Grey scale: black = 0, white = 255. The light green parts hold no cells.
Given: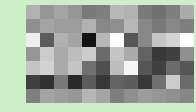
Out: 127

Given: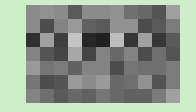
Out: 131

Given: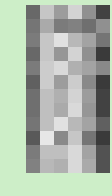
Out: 129

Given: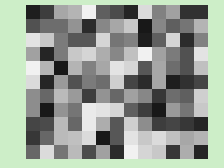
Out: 103

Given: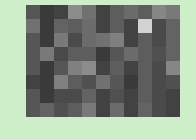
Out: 86

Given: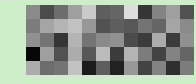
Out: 172

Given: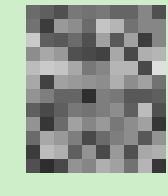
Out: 80

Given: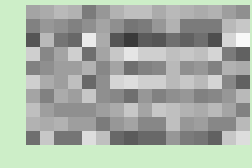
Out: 111
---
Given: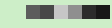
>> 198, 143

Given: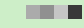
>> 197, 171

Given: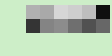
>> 214, 206

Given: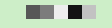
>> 237, 194

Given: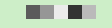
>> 235, 186

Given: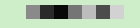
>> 210, 188

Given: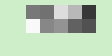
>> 249, 221

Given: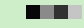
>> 197, 138
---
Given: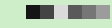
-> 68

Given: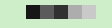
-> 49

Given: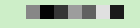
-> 26

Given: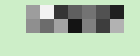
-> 32

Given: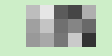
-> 70

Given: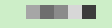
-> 110

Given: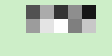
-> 52
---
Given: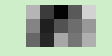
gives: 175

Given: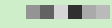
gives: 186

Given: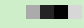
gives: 215

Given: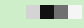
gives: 245

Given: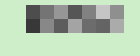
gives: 171

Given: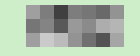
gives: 165

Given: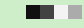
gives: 171

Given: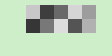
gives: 177
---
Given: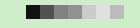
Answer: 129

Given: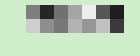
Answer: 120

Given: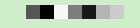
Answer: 247

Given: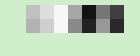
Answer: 246

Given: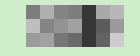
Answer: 118

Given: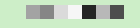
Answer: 218

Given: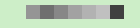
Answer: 135

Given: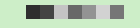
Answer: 196

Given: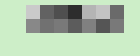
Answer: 121
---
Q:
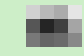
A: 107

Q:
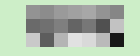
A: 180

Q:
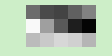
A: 215

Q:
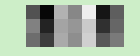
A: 170

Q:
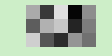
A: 44

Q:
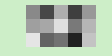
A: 114

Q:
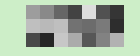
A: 199
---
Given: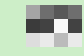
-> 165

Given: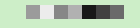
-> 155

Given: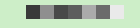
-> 57

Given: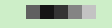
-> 96

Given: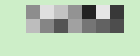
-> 141

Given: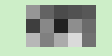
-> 150

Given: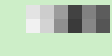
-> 227
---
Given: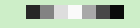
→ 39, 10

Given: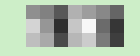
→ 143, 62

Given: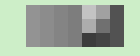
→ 147, 82

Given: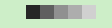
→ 38, 208

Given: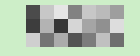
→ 75, 110

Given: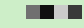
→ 112, 57
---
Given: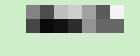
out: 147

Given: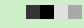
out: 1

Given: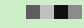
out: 191

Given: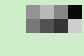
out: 82

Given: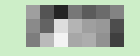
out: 173

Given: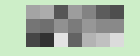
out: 179

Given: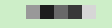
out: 105

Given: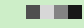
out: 215

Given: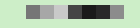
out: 26
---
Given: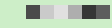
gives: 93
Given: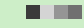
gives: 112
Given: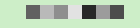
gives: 76
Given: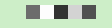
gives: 80
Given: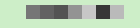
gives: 186
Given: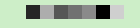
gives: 207
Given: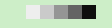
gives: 14
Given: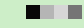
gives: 117
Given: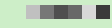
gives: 58
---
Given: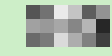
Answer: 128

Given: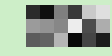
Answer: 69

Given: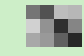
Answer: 96

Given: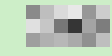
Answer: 144

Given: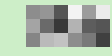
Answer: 121

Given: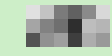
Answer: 173
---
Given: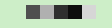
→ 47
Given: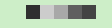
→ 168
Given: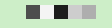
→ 28
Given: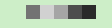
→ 165
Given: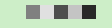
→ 78
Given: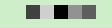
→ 2
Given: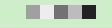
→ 114
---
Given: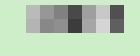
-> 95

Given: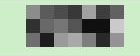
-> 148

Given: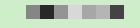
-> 67

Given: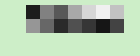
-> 67

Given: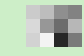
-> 122

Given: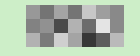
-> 186

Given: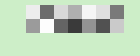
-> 202

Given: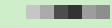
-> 142

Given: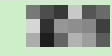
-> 92
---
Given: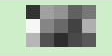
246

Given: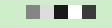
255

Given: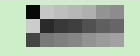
204

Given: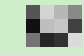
219

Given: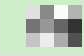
251

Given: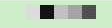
220
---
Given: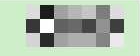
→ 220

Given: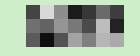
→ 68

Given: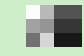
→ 252

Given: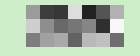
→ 155

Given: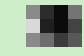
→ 138

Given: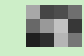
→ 168

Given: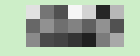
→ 225
